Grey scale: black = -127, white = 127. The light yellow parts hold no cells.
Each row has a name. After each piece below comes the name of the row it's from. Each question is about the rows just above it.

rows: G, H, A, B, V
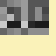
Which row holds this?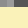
G
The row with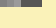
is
G
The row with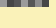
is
H
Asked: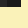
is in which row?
B

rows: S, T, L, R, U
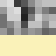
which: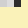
T
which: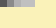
S

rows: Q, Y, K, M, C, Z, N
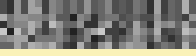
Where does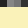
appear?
K
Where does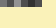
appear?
Z
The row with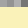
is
N
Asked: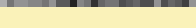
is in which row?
K
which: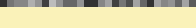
M

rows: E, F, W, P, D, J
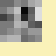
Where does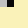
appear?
F
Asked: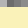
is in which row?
J
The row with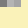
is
P
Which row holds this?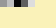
F
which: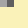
P
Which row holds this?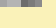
J
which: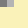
P

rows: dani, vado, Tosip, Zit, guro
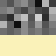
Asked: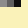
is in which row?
dani
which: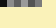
Zit
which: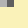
Zit
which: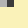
dani
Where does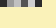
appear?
Tosip
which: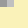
Tosip
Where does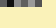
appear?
Zit

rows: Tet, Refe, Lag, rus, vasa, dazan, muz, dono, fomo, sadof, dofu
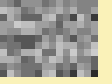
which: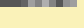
dazan
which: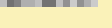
dono
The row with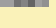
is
sadof
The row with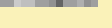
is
rus
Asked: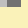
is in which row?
dono

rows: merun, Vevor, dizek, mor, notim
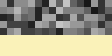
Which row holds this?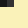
Vevor
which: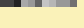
mor

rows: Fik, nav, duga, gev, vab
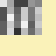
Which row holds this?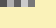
nav
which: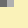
vab
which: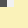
duga
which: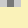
nav

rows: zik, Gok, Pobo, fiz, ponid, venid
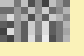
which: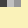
zik
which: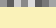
ponid

